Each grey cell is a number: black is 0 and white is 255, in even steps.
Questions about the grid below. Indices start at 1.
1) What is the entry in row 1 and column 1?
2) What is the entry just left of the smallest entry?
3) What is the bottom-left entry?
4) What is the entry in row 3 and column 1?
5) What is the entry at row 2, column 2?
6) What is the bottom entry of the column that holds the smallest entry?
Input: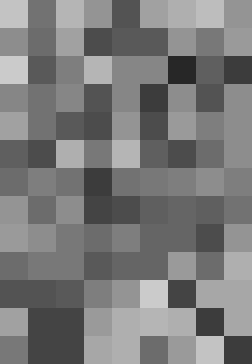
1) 195
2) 134
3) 120
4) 203
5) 108
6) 154
